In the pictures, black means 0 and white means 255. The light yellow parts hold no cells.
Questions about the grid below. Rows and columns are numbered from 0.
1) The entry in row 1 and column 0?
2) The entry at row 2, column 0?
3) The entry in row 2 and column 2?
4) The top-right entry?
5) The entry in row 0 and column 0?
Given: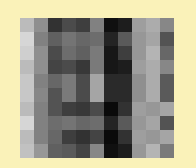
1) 214
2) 207
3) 75
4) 135
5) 187
